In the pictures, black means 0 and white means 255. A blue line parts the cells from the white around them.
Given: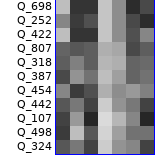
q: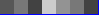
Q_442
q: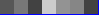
Q_324
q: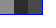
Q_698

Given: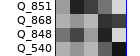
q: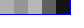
Q_540
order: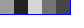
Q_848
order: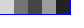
Q_848
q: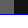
Q_540
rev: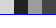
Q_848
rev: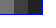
Q_851

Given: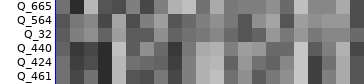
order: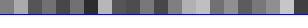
Q_461
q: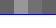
Q_424
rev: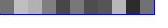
Q_461

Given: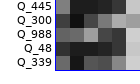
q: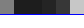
Q_445
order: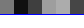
Q_300

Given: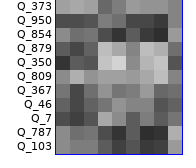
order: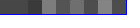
Q_950
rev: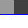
Q_103

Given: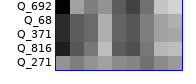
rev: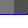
Q_816
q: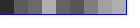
Q_68
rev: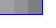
Q_271
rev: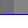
Q_271

